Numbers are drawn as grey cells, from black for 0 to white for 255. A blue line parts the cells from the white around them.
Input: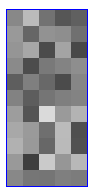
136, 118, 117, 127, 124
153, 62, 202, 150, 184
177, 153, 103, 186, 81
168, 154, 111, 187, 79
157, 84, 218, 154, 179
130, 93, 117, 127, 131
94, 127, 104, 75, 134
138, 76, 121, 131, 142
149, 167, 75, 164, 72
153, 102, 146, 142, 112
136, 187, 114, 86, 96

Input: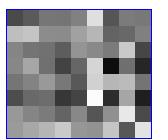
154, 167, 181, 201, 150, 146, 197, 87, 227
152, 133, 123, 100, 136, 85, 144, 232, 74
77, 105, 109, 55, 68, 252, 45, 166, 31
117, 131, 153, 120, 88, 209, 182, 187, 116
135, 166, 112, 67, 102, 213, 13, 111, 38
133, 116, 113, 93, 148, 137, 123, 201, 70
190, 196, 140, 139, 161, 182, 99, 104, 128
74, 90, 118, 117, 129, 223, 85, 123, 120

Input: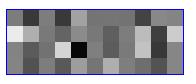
132, 82, 125, 89, 157, 117, 174, 126, 110, 83, 134
131, 91, 114, 212, 8, 127, 92, 122, 194, 56, 134
235, 175, 121, 100, 139, 120, 95, 125, 188, 63, 204
124, 57, 125, 57, 162, 116, 117, 115, 67, 136, 132

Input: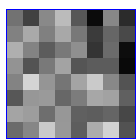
107, 134, 202, 152, 93, 172, 210, 82
164, 157, 110, 151, 96, 93, 101, 71
87, 151, 154, 103, 124, 167, 162, 96
131, 212, 149, 117, 164, 202, 136, 83
147, 83, 121, 163, 85, 92, 92, 9
175, 131, 92, 121, 143, 52, 107, 13
129, 169, 128, 168, 120, 59, 102, 73
114, 65, 137, 187, 87, 11, 135, 43

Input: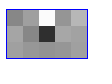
160, 151, 147, 150, 160
165, 135, 47, 167, 162
135, 159, 251, 149, 183

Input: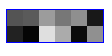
34, 5, 223, 171, 11, 144
84, 90, 156, 119, 143, 24

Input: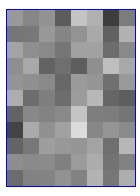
108, 130, 131, 146, 130, 179, 119, 173
141, 138, 139, 128, 155, 172, 115, 130
100, 120, 158, 152, 149, 163, 111, 183
68, 170, 145, 161, 219, 135, 149, 139
99, 136, 131, 137, 196, 126, 124, 117
173, 109, 127, 109, 156, 183, 102, 94
148, 143, 137, 103, 154, 149, 112, 154
142, 168, 99, 111, 94, 143, 191, 169
163, 142, 137, 118, 161, 161, 109, 137
118, 120, 152, 133, 147, 169, 97, 177
153, 134, 146, 92, 196, 176, 61, 124

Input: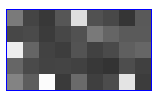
131, 93, 252, 58, 106, 63, 76, 228, 60
102, 74, 67, 68, 65, 56, 51, 77, 64
238, 101, 66, 61, 83, 65, 74, 95, 102
71, 74, 59, 71, 81, 121, 101, 90, 90
122, 68, 56, 86, 222, 81, 72, 53, 89
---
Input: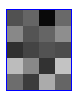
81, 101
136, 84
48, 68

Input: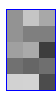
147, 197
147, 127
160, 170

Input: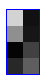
211, 17
143, 22
4, 65

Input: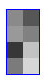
138, 86
153, 129
55, 194

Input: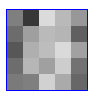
127, 55
108, 159
87, 175

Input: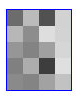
108, 187
183, 141
150, 131

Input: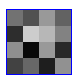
114, 81
45, 205
143, 9

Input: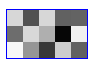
215, 81
109, 216
247, 150
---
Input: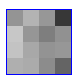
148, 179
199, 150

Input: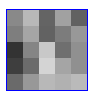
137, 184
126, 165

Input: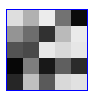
222, 177
148, 109

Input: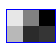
231, 129
184, 43

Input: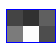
68, 49
123, 252

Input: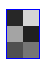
39, 213
164, 33

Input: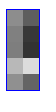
141, 94
128, 56

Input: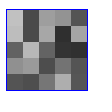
193, 74
189, 74
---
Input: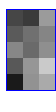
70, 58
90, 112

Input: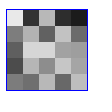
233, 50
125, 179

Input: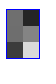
111, 37
110, 132

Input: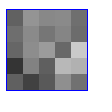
97, 148
110, 138

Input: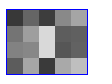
56, 101
116, 158

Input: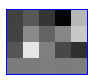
65, 88
67, 138
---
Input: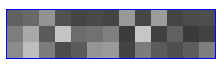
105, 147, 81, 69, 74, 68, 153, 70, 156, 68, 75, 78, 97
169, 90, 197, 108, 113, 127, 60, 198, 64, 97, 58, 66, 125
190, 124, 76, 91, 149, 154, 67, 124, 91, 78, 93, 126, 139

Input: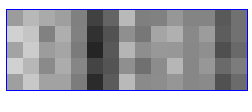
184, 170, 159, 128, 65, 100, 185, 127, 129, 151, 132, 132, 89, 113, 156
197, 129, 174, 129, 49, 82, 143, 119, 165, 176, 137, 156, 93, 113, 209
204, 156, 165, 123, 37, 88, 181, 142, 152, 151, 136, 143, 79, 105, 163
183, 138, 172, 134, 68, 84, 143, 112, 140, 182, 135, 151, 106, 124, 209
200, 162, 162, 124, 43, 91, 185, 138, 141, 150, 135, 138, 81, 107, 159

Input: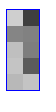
63, 207
129, 133
126, 191
91, 196
196, 184

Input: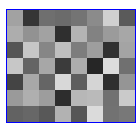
53, 111, 107, 116, 139, 208, 90, 162
146, 162, 47, 180, 130, 155, 167, 173
199, 134, 191, 125, 158, 49, 164, 85
100, 167, 59, 173, 38, 220, 112, 199
168, 101, 216, 94, 213, 47, 149, 68
175, 157, 45, 183, 186, 113, 202, 154
103, 88, 178, 86, 219, 114, 120, 98

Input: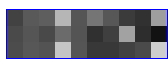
89, 94, 182, 85, 117, 87, 59, 49, 158, 66
85, 73, 107, 84, 48, 63, 162, 45, 18, 74
87, 83, 197, 85, 56, 56, 65, 74, 206, 76

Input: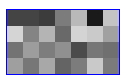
68, 60, 124, 185, 26, 196, 68
132, 180, 105, 212, 202, 161, 213
157, 125, 144, 75, 119, 112, 115
119, 168, 100, 124, 201, 123, 159

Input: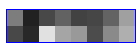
33, 72, 98, 66, 70, 99, 160, 125
40, 225, 165, 153, 76, 138, 175, 72

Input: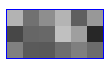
113, 142, 180, 95, 152, 179
102, 104, 192, 159, 39, 71
90, 89, 110, 127, 108, 128

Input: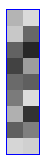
218, 180
103, 200
39, 98
157, 66
95, 106
220, 123
51, 176
127, 95
208, 214
